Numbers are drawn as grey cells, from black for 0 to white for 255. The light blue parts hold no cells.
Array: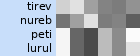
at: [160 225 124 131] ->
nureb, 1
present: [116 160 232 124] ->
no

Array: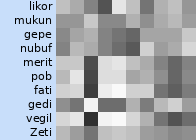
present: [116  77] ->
no
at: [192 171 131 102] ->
merit, 5
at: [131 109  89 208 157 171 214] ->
nubuf, 3
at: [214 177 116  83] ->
vegil, 5
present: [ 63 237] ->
yes
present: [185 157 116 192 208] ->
no
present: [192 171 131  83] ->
yes

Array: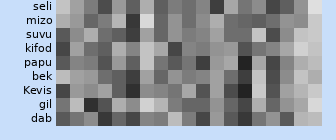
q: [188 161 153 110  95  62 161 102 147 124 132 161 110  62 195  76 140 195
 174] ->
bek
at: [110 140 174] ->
mizo, 9
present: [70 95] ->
yes
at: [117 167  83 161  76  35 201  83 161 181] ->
Kevis, 8

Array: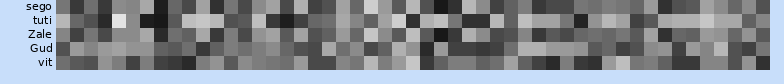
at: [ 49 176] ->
tuti, 25
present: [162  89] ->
yes
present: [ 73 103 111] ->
yes

